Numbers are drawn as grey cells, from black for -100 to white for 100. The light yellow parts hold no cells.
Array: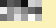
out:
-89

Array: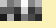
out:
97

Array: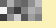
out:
-19

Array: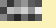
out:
17

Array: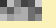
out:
-47

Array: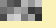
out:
42
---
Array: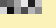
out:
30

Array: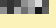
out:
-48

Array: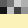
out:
63

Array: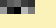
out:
-17

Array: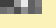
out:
21

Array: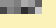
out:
0

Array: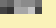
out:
19

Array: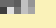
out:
-28

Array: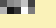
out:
18
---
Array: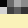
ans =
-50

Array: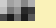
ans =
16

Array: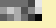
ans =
-36

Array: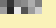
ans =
-35

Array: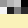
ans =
-77

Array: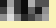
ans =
-24

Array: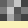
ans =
55

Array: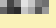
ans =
30

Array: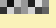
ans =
64
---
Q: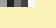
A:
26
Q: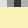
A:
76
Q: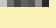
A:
56
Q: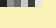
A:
-74
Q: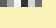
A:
-26
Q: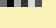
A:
-11
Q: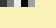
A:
-57
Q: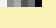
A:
92
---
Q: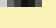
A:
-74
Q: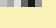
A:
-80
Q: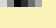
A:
-14
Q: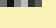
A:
-61
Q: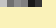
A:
-80
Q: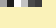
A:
-41
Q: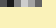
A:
28
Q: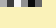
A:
-92
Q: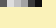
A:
-54
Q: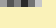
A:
-10
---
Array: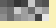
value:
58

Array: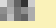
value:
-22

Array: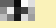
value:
-93

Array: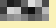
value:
76

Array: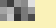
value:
19

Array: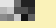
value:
-13

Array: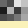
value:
-42
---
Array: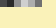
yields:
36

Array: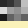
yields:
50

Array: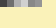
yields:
40

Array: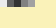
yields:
26

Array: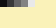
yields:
3

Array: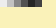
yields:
52

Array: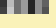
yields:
47

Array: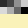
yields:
59

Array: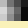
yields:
59

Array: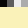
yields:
35
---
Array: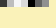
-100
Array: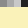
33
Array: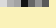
-19
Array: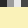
22
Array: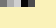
62
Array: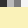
46
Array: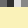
-63
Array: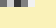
-57
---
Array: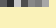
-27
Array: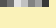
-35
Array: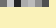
-13
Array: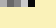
38
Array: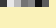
-55
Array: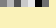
0
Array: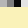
43
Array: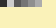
-64
